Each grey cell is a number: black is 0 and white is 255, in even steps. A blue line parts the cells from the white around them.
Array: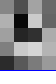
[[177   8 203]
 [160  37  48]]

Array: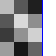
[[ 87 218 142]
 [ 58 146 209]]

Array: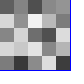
[[215 145 242]
 [134 212 110]]

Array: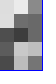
[[222 110 105]
 [ 78  61 105]]

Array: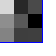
[[142  88   0]
 [131  62  63]]

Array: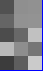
[[101 146 147]
 [ 76 104 193]]

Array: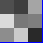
[[218 120 126]
 [141 203  41]]
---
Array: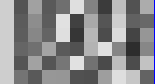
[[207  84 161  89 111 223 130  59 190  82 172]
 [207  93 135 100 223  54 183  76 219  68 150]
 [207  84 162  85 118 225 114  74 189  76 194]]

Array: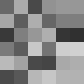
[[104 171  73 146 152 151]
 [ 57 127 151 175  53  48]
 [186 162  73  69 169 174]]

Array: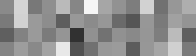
[[138 212 120 143 186 134 246 166 146 125 210 113 151 174]
 [ 95 130 154 123 149  49 145 114 145 137 150 126 187  95]]

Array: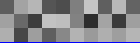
[[ 94 163 182  85  77 127 197  95 184  99]
 [175  71 158  95 136 179 154 175 158 181]]

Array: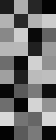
[[ 28 174  38   3]
 [136 206   9  99]
 [109   9 209 146]
 [  7  90 122  14]
 [217 116 102 214]]

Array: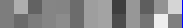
[[125 174  98 133 132 108 158 163  62 151  94 147 213]]

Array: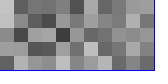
[[195  95 117 114 127  81 168 103 122 154 158]
 [139  73 160 165  61 151 104 114 146 140 150]
 [ 98 179 150 142 190 134 156 181 106 133 107]]

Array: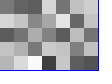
[[121  99  93 214 116 193 206]
 [ 92 116 173 130  92 189 116]
 [182 218 250  63 199  93  83]]

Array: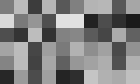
[[125 187  60 182  88 128 180 183  87 166]
 [ 78  52 189  50 130 135  91  70 171  97]
 [132 187  66 167  96 151 162 174  80 177]]
